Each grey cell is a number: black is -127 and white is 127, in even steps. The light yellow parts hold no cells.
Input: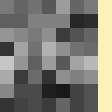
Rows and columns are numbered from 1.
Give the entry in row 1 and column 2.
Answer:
-26
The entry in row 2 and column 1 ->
-32
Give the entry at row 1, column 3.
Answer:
-13
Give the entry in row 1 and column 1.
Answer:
-6
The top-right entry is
-6
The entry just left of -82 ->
-88
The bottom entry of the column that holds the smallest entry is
-26
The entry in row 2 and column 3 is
0
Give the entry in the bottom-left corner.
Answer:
-76
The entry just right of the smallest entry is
-61
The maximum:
70
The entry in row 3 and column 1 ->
21
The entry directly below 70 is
43

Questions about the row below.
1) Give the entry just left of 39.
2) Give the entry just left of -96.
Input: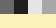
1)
101
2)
-23

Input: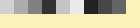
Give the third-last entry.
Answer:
-93
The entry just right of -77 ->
68

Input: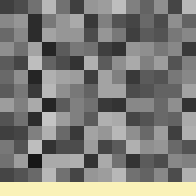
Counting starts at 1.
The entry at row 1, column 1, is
-64
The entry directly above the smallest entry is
62
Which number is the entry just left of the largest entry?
-83
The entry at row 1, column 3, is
-14
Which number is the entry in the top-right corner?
56
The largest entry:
68
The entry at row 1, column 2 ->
-51
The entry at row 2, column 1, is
8
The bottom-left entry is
-58
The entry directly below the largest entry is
48
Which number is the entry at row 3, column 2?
8
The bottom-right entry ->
48
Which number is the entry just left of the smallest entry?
29
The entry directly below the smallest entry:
-22

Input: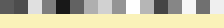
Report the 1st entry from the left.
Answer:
-37
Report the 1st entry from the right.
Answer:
111
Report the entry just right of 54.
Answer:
-58

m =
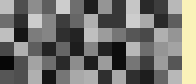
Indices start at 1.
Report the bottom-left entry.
-41
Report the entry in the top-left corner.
63
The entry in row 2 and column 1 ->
-17
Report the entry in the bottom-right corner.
56
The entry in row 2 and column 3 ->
77
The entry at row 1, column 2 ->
-48
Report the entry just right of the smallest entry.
-48
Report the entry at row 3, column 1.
63
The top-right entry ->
56
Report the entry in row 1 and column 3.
13
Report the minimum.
-121
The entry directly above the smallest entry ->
-54
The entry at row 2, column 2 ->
-80

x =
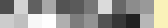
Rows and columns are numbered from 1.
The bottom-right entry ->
55
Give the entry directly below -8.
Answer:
19
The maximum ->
126
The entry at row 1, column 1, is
-50
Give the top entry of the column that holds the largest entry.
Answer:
39

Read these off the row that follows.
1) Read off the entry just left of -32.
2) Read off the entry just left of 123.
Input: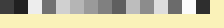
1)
0
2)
-20

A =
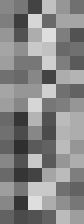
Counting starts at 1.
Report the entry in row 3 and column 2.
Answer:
-45
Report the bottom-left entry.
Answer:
-29
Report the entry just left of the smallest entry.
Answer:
-29
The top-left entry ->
7
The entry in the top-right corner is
-15
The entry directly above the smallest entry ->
-52
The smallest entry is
-80
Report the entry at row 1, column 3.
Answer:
-60
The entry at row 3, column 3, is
45
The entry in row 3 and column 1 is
22
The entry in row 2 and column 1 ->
-1
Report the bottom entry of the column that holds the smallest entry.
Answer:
-52
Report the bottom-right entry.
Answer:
30
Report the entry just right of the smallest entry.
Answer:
-37
